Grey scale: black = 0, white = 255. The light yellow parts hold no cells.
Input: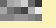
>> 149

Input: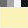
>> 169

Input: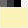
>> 54

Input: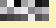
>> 234

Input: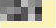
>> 85

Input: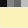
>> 131
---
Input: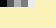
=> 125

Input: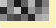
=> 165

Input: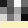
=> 189

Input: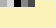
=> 134

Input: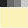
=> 130

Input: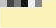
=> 239
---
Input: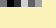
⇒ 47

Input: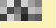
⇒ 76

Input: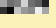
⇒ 124

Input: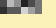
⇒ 143

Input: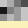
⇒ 115

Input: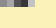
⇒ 83
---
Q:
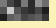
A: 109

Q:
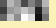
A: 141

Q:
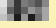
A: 28

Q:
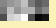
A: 220

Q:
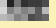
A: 130

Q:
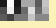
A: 120

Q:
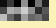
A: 58
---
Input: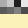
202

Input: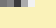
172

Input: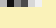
215

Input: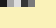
167

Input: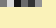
148

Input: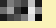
220

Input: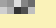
207

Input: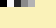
179
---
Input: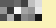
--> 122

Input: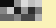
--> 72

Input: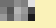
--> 141

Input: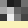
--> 125

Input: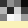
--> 236

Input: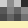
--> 73

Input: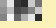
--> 230

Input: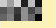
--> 101
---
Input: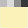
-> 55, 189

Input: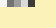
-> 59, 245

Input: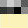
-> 91, 50

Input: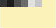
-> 198, 54

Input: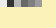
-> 157, 235

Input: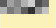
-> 108, 177

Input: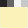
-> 200, 36

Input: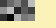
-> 188, 48
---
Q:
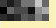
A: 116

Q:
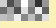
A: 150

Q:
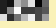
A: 224

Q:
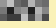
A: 180

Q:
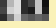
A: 71

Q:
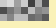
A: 63

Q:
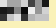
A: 67

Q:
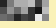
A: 189

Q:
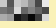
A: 145

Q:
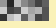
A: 110
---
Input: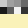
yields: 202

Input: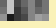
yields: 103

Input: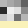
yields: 182

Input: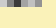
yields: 204

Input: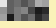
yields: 229

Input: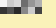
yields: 245

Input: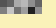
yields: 84

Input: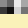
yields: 139

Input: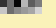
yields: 50

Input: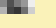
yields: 137
